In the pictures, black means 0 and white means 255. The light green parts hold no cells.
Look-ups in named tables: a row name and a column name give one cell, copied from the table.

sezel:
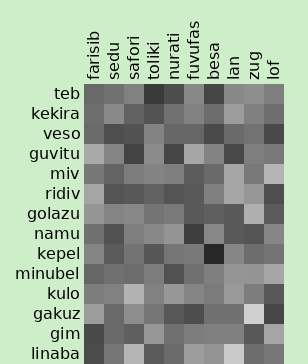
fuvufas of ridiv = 89
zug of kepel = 109
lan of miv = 166
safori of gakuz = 141
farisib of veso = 107
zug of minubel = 148

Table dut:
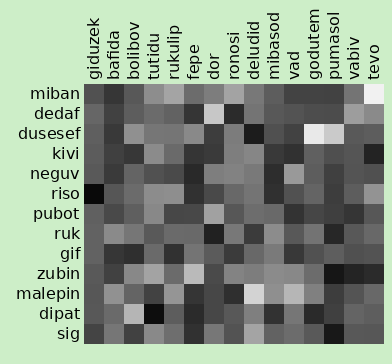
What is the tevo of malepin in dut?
104
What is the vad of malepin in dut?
182
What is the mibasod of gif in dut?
122
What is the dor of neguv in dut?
126
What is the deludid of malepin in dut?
211
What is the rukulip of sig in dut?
110
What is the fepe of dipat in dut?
43
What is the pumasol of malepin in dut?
61
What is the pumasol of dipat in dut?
64
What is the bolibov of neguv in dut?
100
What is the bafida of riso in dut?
86
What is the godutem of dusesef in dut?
233
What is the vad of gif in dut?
56
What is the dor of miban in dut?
125
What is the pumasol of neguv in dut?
64
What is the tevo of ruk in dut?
104
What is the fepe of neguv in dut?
41

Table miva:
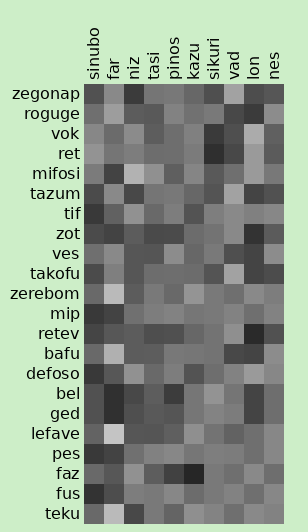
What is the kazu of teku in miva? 143
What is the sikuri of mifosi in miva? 89
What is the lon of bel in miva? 68
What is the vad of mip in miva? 130
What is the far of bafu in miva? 176
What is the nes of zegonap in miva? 86
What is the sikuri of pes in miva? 126
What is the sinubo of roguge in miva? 111
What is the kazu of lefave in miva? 143
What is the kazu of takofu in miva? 108
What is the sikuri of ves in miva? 121
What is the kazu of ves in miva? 103
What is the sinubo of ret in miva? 147
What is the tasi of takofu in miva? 109
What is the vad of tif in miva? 137
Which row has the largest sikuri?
bel

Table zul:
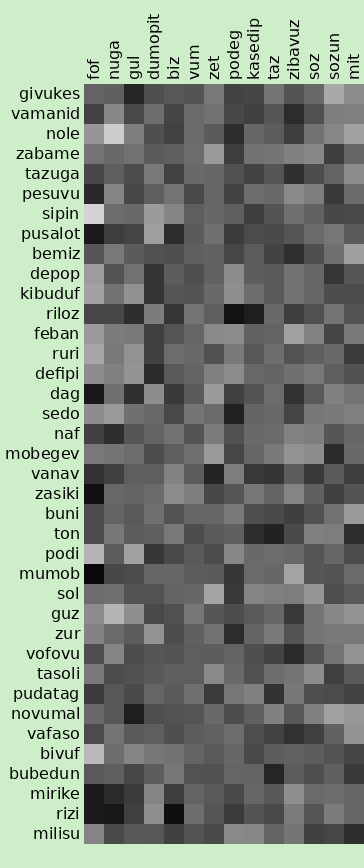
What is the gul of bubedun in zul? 70
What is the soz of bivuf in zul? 93
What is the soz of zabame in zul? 135
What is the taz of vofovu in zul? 67
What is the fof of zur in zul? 131
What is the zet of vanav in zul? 36
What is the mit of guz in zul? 146
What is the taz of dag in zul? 108
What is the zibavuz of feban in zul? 160
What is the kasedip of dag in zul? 83
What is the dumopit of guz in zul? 73
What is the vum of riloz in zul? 116
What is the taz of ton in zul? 34
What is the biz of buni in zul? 82
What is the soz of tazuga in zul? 77

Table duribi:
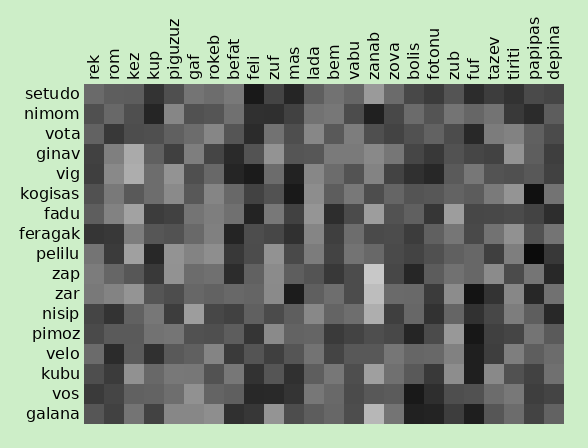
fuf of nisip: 49
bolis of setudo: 72
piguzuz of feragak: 82
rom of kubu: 59
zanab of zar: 189
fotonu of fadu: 54
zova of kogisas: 101
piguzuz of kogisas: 138
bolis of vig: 48
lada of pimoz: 101
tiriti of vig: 80
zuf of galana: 148
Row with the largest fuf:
vig

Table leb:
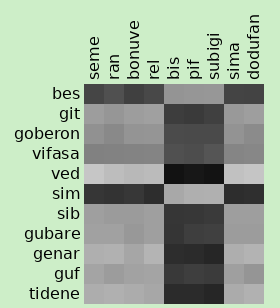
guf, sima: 159
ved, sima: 193
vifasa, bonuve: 131
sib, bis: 54
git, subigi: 64
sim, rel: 45
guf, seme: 164
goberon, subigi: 74
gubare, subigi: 64
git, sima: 153
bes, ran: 80
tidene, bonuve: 172

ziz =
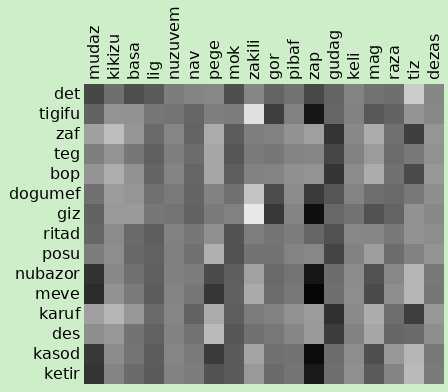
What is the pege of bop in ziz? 166
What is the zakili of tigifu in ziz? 224
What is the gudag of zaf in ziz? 52
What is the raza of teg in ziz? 108
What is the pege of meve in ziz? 55
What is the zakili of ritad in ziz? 126
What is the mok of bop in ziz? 94
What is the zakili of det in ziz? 134
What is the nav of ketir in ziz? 125
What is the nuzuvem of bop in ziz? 132
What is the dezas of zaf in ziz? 149
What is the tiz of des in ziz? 107
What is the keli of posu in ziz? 130
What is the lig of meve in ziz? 93
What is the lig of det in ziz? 90
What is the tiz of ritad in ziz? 146
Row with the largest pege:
des

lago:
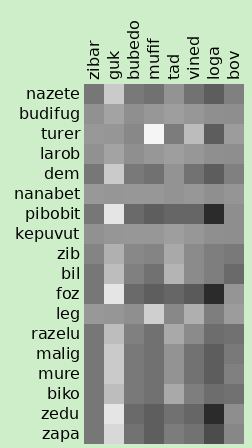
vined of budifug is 151
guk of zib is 176
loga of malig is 93
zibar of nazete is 119
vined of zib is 139
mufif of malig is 113
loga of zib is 126
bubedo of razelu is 128
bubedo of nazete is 121
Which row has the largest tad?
bil

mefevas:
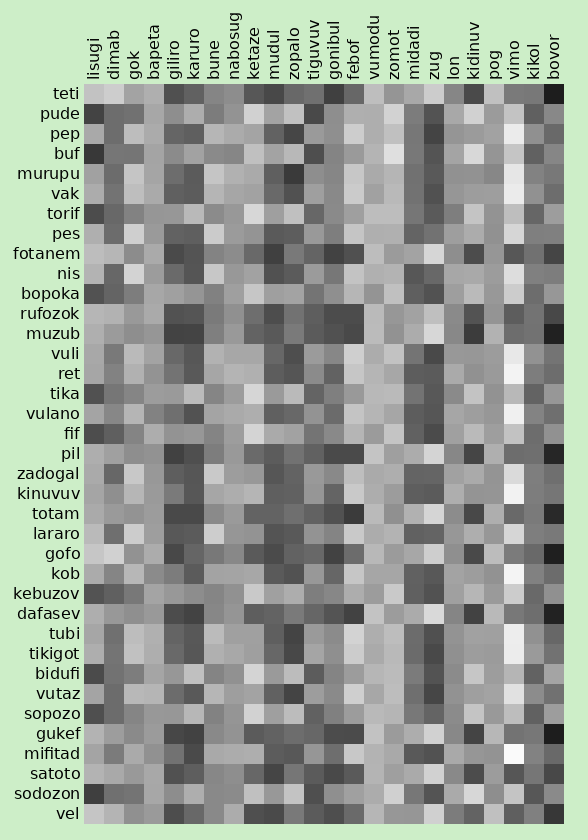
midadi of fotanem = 163
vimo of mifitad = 250
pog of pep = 162
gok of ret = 177
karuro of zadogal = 86
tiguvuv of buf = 78
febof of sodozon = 160
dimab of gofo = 209
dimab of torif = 104
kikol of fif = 109
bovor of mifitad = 105
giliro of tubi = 100
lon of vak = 150
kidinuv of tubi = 161
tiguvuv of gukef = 103

